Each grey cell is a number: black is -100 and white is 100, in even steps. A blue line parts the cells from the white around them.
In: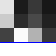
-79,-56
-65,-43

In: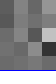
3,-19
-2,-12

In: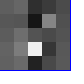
-20,-63
-33,-83

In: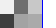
-14,57
28,33

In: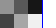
-31,-83
30,88

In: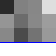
1,6
-15,7
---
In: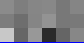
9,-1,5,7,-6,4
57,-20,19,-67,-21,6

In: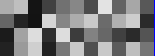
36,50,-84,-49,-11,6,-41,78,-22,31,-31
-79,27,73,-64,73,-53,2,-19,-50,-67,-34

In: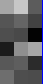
30,56,-28
-39,-43,-98
-31,-26,-66

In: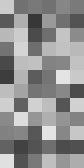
60,-11,-5,-11,5,-4
44,60,-41,-13,54,9
-43,48,51,3,5,52
48,29,-9,-4,7,-41
8,73,17,37,16,2
-23,-48,-35,-13,-40,-37

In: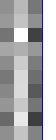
13,45,-7
-9,99,-49
10,60,-3
6,71,-30
-18,82,-51

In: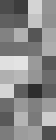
-40,-52,66,16
2,38,-33,31
76,78,21,-31
66,-27,-65,-27
-31,42,-4,61

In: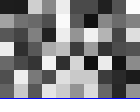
-77,-78,62,6,85,-42,-42,-75,-34,98
-32,-47,0,-74,86,16,89,41,-46,74
-18,-43,-59,90,-63,67,-88,84,-85,9
-22,58,-32,79,59,15,72,-19,-70,15
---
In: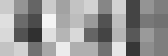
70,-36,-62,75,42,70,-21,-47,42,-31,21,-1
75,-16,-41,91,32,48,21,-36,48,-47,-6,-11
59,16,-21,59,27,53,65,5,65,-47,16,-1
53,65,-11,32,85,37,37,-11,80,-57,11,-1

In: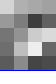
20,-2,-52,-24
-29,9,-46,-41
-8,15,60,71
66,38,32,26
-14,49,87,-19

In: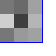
62,-51,42
-7,-17,26
-7,20,26

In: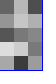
32,-54,22
-33,-5,6
-21,44,-39
17,55,38
73,61,-5

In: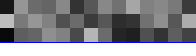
-93,-26,-21,12,1,-43,42,-16,-71,-76,-37,-60,-26,-48
48,-5,18,1,-37,-16,-54,-32,-65,-60,-11,12,-32,36
-82,18,-16,-21,7,-60,-32,7,-11,30,1,7,-5,-54

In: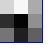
-65,-97,13
-8,-76,-25
67,94,34

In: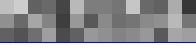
-24,-35,-13,25,-41,-24,19,13,3,8,19,-30,30,25
13,-18,30,3,-51,19,-30,8,-13,-8,8,13,45,-8
50,61,-24,-18,-46,45,-2,-2,-8,55,-18,-24,35,-57

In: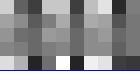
62,-24,-51,56,56,-51,50,78,-66,-2
16,-13,-18,21,16,-18,10,21,-18,-7
4,-2,-18,-2,4,-18,10,10,-24,-7
27,10,-29,-2,33,-29,33,27,-35,-7
73,39,-72,-13,99,-72,88,78,-51,-56
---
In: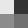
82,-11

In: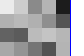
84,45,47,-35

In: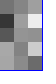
-9,24,14

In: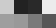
60,20

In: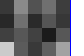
-56,-12,-49,-25

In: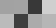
27,-51
